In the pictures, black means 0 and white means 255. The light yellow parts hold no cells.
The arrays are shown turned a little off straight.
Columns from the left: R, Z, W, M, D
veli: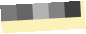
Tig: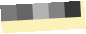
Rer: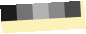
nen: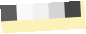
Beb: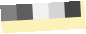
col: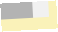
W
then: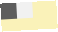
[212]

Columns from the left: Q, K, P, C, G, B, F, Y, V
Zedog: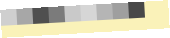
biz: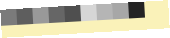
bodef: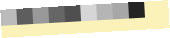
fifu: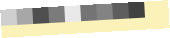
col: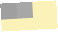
Y
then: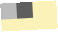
[153]
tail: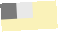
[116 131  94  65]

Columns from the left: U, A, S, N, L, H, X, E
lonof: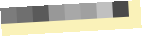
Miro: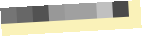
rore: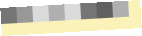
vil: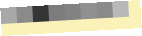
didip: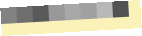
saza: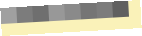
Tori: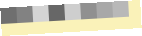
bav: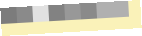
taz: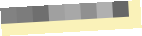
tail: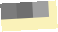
[168 144 176 103]
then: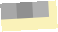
[103]
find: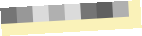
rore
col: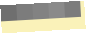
A

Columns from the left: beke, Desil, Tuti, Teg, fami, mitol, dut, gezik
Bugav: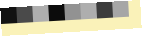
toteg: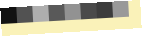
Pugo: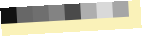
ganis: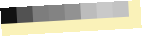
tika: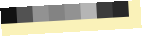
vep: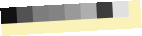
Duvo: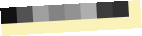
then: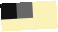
[111]
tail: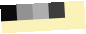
[166]
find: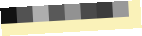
toteg
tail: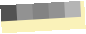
[60 40]
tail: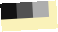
[ 89 146  74  60 153]

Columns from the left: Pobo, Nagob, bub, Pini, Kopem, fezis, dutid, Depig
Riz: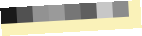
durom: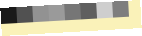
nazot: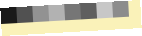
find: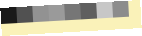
Riz
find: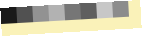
nazot

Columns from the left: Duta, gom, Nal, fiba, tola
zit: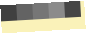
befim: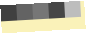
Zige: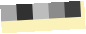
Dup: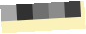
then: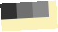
[64]
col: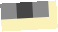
fiba
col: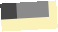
fiba
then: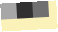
[139]
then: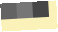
[189]
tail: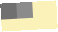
[64]

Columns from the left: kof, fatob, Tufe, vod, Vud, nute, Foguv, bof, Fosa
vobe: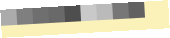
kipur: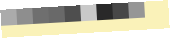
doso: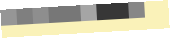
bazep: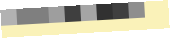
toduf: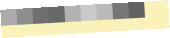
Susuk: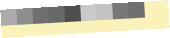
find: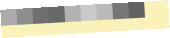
toduf
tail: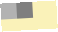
[127 158  63 165  49  63 142]

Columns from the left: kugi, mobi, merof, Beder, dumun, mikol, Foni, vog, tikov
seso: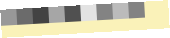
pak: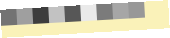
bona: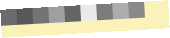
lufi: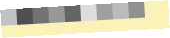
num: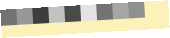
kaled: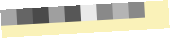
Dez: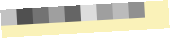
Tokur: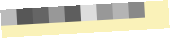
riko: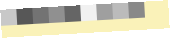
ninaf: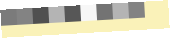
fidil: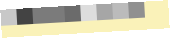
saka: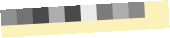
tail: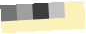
[ 87 234 123 166 152]
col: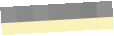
tikov
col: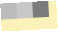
kugi
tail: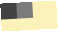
[123 107 221 166 187 144]
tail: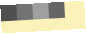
[221 159 187 144]
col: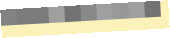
Foni

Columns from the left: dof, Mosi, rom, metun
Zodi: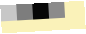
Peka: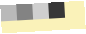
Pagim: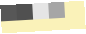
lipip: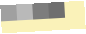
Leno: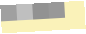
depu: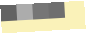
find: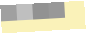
Leno
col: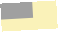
dof
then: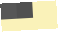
[229]
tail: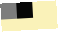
[139]

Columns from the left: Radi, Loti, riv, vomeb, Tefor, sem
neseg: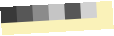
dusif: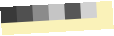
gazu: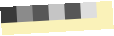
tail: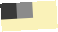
[ 87 197  87 222]
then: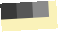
[197]
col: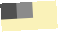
Loti
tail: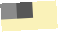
[197  87 222]
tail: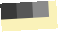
[197  87 210]
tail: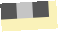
[222]
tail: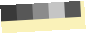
[210]

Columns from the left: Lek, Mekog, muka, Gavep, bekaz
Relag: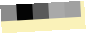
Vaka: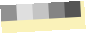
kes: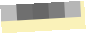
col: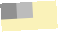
Lek
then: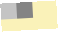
[84]
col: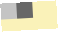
muka

